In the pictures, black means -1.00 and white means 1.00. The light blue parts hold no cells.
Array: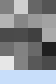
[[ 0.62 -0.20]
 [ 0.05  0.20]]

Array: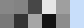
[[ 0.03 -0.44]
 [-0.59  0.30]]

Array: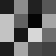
[[ 0.10 -0.74]
 [-0.24 -0.96]]

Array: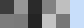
[[ 0.18 -0.67]
 [-0.04 -0.72]]

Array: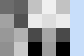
[[-0.24  0.52]
 [-0.36  0.84]]

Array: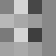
[[ 0.67 -0.44]
 [ 0.32  0.22]]

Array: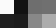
[[-0.86 -0.14]
 [-0.78  0.07]]

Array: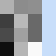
[[ 0.10  0.12]
 [ 0.45 -0.18]]
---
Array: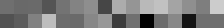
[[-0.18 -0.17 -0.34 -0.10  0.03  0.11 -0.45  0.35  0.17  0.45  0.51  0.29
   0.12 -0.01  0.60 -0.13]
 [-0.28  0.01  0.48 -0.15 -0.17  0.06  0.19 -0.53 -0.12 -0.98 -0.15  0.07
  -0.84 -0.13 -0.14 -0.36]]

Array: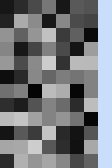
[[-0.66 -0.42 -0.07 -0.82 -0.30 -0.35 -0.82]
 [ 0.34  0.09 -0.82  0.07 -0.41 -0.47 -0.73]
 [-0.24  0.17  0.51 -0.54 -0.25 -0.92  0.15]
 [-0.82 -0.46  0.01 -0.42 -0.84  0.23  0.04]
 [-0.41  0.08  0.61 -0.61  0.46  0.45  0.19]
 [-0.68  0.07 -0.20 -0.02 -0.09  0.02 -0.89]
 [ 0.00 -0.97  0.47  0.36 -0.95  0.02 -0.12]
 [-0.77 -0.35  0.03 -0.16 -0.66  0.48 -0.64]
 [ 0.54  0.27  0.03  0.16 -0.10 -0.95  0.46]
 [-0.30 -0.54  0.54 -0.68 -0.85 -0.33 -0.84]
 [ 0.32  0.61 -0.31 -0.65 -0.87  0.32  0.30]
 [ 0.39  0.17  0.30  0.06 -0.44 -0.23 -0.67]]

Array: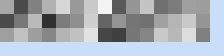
[[-0.41  0.01  0.40  0.69  0.20  0.58  0.91 -0.30  0.17  0.54 -0.12 -0.03
   0.25  0.23  0.32]
 [-0.06  0.46 -0.62 -0.03  0.12  0.62 -0.21  0.16 -0.08 -0.11  0.26  0.42
   0.58  0.17 -0.41]
 [ 0.51  0.24  0.05  0.41  0.51  0.77 -0.45 -0.50 -0.07  0.04  0.58  0.44
   0.73  0.00  0.25]]

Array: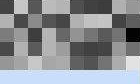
[[ 0.55 -0.32  0.47  0.41 -0.38 -0.49 -0.52  0.38  0.19 -0.47]
 [-0.43  0.09 -0.33 -0.45  0.39  0.51  0.54 -0.47 -0.26  0.40]
 [ 0.21 -0.51  0.41 -0.19  0.15 -0.08 -0.30 -0.10 -0.98 -0.03]
 [ 0.40 -0.29  0.41  0.23 -0.42 -0.49 -0.47  0.20 -0.12 -0.43]
 [ 0.29  0.56  0.30  0.33 -0.25 -0.35 -0.10  0.36  0.77  0.18]]

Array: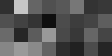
[[ 0.55 -0.21 -0.37 -0.31 -0.07 -0.60 -0.56 -0.62]
 [-0.48 -0.59 -0.88 -0.40 -0.52 -0.47 -0.26 -0.37]
 [-0.70 -0.28  0.20 -0.43 -0.56 -0.20 -0.46 -0.17]
 [ 0.21  0.08 -0.22 -0.65 -0.74 -0.40 -0.71  0.05]]

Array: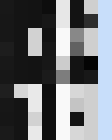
[[-0.84 -0.85 -0.90  0.81 -0.85  0.62 -0.81]
 [-0.84 -0.85 -0.82  0.81 -0.85 -0.65 -0.82]
 [-0.84  0.65 -0.86  0.95  0.07  0.62 -0.82]
 [-0.84  0.65 -0.83  0.95 -0.24  0.62 -0.77]
 [-0.84 -0.85 -0.82  0.60 -0.85 -0.97 -0.81]
 [-0.84 -0.85 -0.79 -0.02 -0.85 -0.81 -0.82]
 [ 0.68  0.83 -0.89  0.95  0.69  0.62 -0.76]
 [-0.84  0.83 -0.88  0.95  0.54  0.62 -0.82]
 [-0.84  0.65 -0.88  0.95 -0.85  0.62 -0.83]
 [-0.84  0.83 -0.88  0.95  0.69  0.62 -0.80]]
